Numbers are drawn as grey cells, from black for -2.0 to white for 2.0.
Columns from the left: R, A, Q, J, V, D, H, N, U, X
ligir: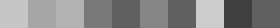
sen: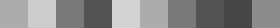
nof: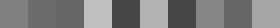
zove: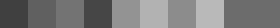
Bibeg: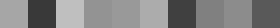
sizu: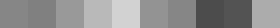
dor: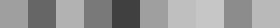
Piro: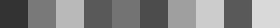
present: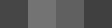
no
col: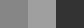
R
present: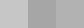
yes
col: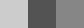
N
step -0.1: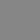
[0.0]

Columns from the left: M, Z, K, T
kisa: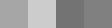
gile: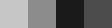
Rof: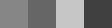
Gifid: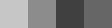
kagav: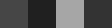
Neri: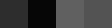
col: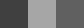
K
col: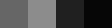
Z
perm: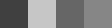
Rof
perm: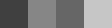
Rof
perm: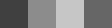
Gifid

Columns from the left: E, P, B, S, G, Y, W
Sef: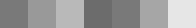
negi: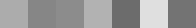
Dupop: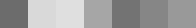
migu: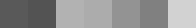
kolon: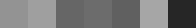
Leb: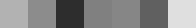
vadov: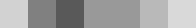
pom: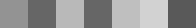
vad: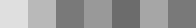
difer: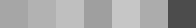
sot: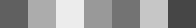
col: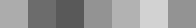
E
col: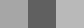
Y
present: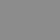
no
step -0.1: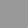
[0.3]
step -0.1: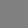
[-0.1]
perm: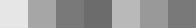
Sef

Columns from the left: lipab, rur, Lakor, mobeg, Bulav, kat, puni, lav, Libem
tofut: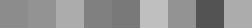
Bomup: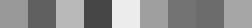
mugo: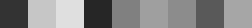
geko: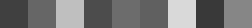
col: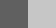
rur
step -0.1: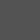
[-0.8]
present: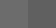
yes
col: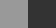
lipab

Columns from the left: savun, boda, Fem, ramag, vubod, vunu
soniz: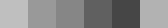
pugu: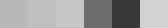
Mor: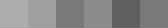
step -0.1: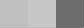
[ 0.9  1.0 -0.4]
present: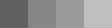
no

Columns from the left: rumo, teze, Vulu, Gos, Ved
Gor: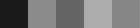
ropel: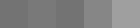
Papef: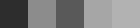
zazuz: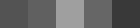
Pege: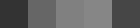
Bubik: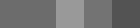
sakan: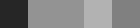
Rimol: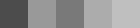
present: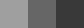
yes
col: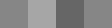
Gos
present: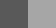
yes
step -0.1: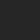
[-1.5]
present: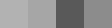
no

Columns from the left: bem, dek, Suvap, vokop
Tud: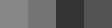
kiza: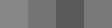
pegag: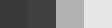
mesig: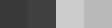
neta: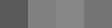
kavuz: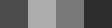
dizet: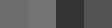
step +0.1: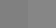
[0.1 0.2]
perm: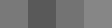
kiza
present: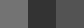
yes
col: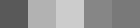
Suvap

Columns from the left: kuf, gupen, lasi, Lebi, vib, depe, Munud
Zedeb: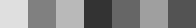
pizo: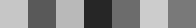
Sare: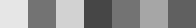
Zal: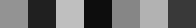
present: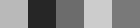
yes
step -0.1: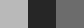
[ 0.8 -1.5 -0.4]
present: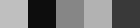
yes
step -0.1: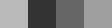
[ 0.8 -1.3 -0.5  0.4]
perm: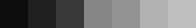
Zal

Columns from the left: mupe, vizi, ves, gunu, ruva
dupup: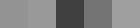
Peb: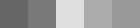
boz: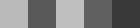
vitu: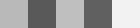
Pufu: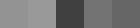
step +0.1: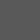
[-0.5]
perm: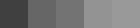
Pufu

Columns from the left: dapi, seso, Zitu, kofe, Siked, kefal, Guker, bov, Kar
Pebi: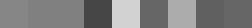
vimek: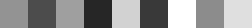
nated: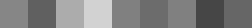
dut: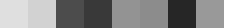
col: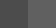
seso
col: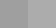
Zitu
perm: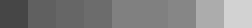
nated
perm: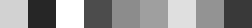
vimek

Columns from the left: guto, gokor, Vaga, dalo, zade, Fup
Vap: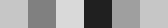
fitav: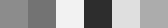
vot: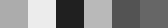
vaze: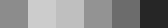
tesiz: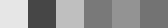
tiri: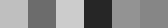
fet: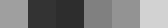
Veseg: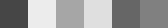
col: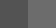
zade
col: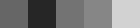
Fup
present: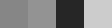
no
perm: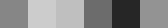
tiri
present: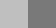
yes
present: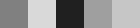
yes

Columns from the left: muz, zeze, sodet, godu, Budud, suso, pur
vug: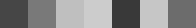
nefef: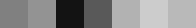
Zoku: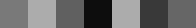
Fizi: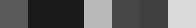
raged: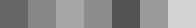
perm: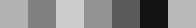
nefef
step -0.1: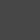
[-1.0]
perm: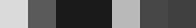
Fizi
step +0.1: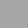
[0.7]

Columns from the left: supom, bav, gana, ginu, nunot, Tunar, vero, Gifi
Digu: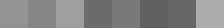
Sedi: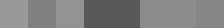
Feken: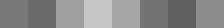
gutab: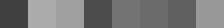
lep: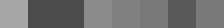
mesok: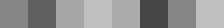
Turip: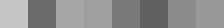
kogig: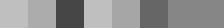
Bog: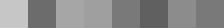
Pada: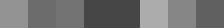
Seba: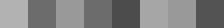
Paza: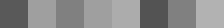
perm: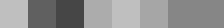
mesok
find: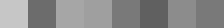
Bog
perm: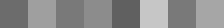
Bog
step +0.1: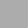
[0.8]

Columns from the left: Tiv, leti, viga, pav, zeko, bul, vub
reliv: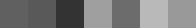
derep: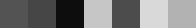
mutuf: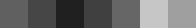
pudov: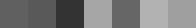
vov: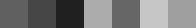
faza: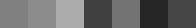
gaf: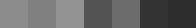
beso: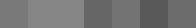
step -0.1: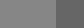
[ 0.0  0.0 -0.5]
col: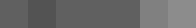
Tiv

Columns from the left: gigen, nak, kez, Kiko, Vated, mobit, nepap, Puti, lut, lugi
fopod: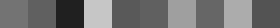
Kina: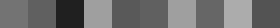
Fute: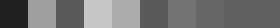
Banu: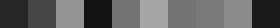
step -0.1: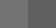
[-0.3 -0.6]
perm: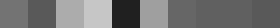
Fute
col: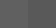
mobit
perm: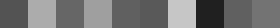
fopod
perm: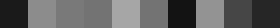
Banu

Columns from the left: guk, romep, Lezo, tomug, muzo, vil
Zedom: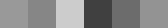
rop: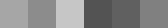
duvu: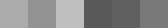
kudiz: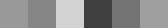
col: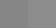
romep
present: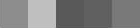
no
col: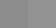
romep

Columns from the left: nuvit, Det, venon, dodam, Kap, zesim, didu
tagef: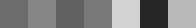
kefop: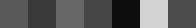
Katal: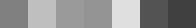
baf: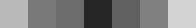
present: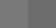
yes
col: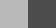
didu
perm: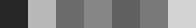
tagef
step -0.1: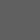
[-0.6]
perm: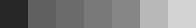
tagef

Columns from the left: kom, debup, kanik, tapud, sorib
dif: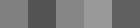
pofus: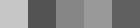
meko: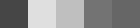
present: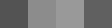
no
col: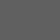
sorib
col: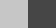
kom
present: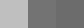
no
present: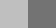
yes
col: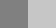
kom
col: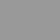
tapud

